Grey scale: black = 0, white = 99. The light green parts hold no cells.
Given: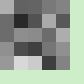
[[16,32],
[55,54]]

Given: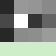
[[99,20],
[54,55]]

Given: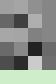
[[25,68],
[64,50]]

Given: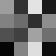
[[42,18],
[25,63]]

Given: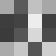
[[26,92],
[33,84]]

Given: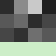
[[41,17],
[19,43]]

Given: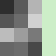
[[42,81],
[61,47]]

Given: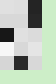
[[84,15],
[87,85]]

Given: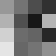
[[31,9],
[42,39]]
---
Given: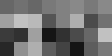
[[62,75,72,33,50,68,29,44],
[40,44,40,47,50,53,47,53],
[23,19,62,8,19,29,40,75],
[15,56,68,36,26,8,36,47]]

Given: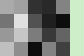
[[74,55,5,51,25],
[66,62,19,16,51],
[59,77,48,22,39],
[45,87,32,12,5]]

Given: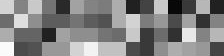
[[97,29,32,59,59,82,94,75,75,29,22,55,67,63,59,26],
[82,51,78,45,16,63,51,48,67,13,26,78,3,22,71,13],
[67,39,39,13,63,55,55,45,42,78,22,42,19,90,51,71],
[42,86,55,36,36,45,36,32,67,82,48,59,29,63,19,51]]

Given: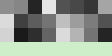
[[85,25,36,45,74,61,48,32],
[82,10,18,39,85,70,45,14],
[55,52,14,89,32,28,21,64]]

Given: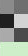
[[66,29],
[54,43],
[12,82]]

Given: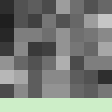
[[71,65,36,53,53,36,32,18],
[57,40,32,43,68,29,49,49],
[29,53,36,57,57,40,36,46],
[22,53,22,25,57,46,40,65],
[18,32,36,29,61,43,32,40],
[15,49,49,43,57,43,46,53],
[12,32,25,46,32,40,61,77]]

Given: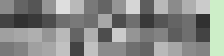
[[62,65,68,58,72,39,68,30,79,58,47,51,36,43,26],
[54,39,33,58,86,72,47,39,58,83,36,72,54,68,79],
[47,51,62,65,75,26,75,54,54,43,39,72,65,54,51],
[26,19,22,30,43,47,43,65,30,43,22,33,39,43,19]]
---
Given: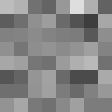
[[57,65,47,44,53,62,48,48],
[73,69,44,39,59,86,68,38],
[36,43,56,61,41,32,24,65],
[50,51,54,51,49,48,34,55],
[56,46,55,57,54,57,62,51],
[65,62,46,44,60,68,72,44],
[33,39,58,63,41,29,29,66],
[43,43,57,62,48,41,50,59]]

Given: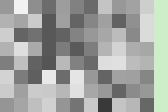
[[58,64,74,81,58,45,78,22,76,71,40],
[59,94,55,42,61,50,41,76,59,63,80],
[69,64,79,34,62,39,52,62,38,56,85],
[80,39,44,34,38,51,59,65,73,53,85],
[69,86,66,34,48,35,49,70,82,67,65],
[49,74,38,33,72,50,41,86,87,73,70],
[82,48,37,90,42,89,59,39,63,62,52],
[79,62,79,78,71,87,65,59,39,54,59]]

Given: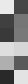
[[16,88],
[91,27],
[25,46],
[22,47],
[86,83],
[68,35]]

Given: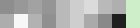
[[67,96,69,56,72,80,66,53,12],
[55,59,63,58,72,80,85,72,68]]

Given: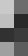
[[62,36],
[78,42],
[74,16],
[19,23]]

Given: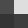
[[20,24],
[29,86]]
